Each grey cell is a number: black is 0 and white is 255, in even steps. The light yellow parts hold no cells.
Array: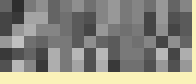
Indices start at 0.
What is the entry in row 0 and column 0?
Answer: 100
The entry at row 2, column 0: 69
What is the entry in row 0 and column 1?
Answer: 46
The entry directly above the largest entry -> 152
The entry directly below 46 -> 57
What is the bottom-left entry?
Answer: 81
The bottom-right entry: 152
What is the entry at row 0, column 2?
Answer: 121
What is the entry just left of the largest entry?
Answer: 152
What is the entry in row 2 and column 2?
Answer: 174
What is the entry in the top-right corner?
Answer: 133
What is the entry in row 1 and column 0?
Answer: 69
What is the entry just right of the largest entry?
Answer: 112
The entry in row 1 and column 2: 164
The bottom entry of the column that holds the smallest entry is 183

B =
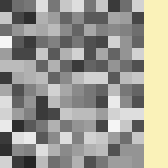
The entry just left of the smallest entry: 58
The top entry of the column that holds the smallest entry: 119
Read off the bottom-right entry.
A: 148
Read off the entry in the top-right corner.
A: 210
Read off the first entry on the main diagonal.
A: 58
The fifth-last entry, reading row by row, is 80
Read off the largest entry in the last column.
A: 222
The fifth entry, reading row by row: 119
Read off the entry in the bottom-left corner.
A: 210
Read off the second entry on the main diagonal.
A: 70
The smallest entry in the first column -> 46
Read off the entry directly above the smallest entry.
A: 129
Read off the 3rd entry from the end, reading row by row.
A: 157
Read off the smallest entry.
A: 36
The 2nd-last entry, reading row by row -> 157

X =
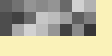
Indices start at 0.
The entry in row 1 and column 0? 77
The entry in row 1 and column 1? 65
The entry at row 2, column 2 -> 209
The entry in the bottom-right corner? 54
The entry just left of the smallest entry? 137
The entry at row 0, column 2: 148
